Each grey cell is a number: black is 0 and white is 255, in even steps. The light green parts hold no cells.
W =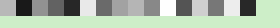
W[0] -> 184
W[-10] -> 106
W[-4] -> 207
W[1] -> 25
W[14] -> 237

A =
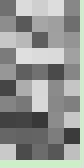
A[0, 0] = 112
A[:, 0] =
[112, 141, 199, 123, 151, 69, 132, 65, 102, 201]
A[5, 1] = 173
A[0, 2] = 207
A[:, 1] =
[219, 89, 184, 223, 95, 173, 120, 67, 99, 75]
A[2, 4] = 148
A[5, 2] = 215
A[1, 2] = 166
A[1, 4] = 110
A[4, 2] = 113
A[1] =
[141, 89, 166, 159, 110]
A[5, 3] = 139

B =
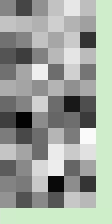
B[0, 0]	133
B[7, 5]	58
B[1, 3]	207
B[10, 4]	101
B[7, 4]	110
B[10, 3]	237
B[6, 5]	78
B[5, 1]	164
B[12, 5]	184
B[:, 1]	[69, 187, 132, 61, 166, 164, 131, 2, 72, 164, 137, 122, 82]
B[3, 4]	229
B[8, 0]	124
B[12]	[147, 82, 137, 84, 199, 184]
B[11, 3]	9
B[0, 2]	145
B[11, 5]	52
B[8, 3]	181
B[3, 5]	187
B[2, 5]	51
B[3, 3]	184
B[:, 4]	[231, 179, 202, 229, 208, 144, 24, 110, 123, 202, 101, 141, 199]

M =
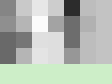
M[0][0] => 133
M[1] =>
[143, 181, 251, 163, 109, 177, 195]
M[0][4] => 44
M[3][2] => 228
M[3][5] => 189
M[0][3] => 205
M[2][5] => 189

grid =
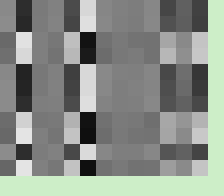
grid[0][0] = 137
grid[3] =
[111, 216, 127, 115, 184, 26, 108, 120, 123, 114, 183, 143, 199]
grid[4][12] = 54
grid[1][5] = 223
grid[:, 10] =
[70, 81, 166, 183, 72, 78, 82, 167, 165, 85, 157]
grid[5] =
[139, 36, 121, 129, 66, 217, 136, 126, 129, 133, 78, 106, 58]
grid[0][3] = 129
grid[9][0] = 140
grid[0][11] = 96
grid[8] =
[104, 228, 127, 117, 195, 15, 109, 121, 116, 115, 165, 138, 200]
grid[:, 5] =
[215, 223, 18, 26, 216, 217, 222, 18, 15, 218, 15]
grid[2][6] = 113
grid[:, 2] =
[122, 123, 127, 127, 120, 121, 126, 119, 127, 124, 128]
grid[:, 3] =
[129, 131, 119, 115, 128, 129, 127, 121, 117, 129, 119]
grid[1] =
[140, 40, 123, 131, 69, 223, 136, 127, 124, 136, 81, 94, 63]
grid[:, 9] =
[135, 136, 114, 114, 134, 133, 136, 111, 115, 135, 115]
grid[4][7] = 128
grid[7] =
[108, 209, 119, 121, 178, 18, 113, 122, 120, 111, 167, 149, 179]
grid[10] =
[102, 228, 128, 119, 194, 15, 113, 121, 114, 115, 157, 138, 196]
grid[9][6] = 135
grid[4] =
[136, 35, 120, 128, 63, 216, 137, 128, 127, 134, 72, 110, 54]
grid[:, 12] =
[65, 63, 196, 199, 54, 58, 72, 179, 200, 68, 196]

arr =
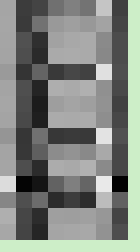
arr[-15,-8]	165
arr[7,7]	71
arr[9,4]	147
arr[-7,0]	149
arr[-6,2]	95
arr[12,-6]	108
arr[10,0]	165
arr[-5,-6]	43
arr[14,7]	78
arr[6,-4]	164
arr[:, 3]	[112, 153, 162, 170, 57, 174, 158, 171, 55, 140, 172, 98, 43, 159, 165]
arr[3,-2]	136
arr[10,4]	169
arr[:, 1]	[60, 58, 81, 78, 52, 79, 76, 73, 54, 55, 78, 4, 79, 70, 68]
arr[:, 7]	[64, 69, 76, 76, 79, 73, 65, 71, 81, 71, 71, 2, 97, 68, 78]
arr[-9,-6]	28
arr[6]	[166, 76, 28, 158, 164, 159, 146, 65]
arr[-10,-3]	176
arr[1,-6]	114
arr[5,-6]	36
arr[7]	[164, 73, 31, 171, 170, 171, 142, 71]
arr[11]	[220, 4, 20, 98, 127, 101, 233, 2]
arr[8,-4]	58

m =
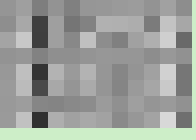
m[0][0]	149
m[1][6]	177
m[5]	[154, 187, 73, 168, 149, 170, 149, 133, 154, 166, 201, 118]
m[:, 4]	[128, 117, 136, 143, 154, 149, 137, 161]
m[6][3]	132
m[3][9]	141
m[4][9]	161
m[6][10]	154
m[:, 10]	[161, 195, 207, 152, 209, 201, 154, 216]
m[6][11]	145
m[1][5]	130
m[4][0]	152
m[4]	[152, 191, 52, 179, 154, 179, 150, 134, 148, 161, 209, 118]
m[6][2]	134
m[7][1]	193
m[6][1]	157
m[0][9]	147
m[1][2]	63
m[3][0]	147
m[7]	[154, 193, 48, 174, 161, 168, 162, 138, 151, 163, 216, 111]
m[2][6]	141
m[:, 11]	[141, 167, 105, 145, 118, 118, 145, 111]

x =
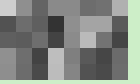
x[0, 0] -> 206
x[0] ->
[206, 143, 100, 138, 138, 109, 113, 176]
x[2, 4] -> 139
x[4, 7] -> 109
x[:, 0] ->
[206, 82, 95, 144, 142]
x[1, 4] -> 143
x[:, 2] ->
[100, 95, 110, 67, 74]
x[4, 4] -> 133
